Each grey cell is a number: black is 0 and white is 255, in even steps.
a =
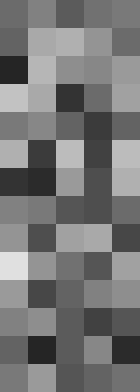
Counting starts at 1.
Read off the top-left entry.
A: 107
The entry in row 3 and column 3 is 142
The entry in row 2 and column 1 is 99
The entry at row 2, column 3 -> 176
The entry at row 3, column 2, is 182
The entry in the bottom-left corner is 121
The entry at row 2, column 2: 169
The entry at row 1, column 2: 129
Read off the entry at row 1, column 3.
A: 91
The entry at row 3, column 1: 37
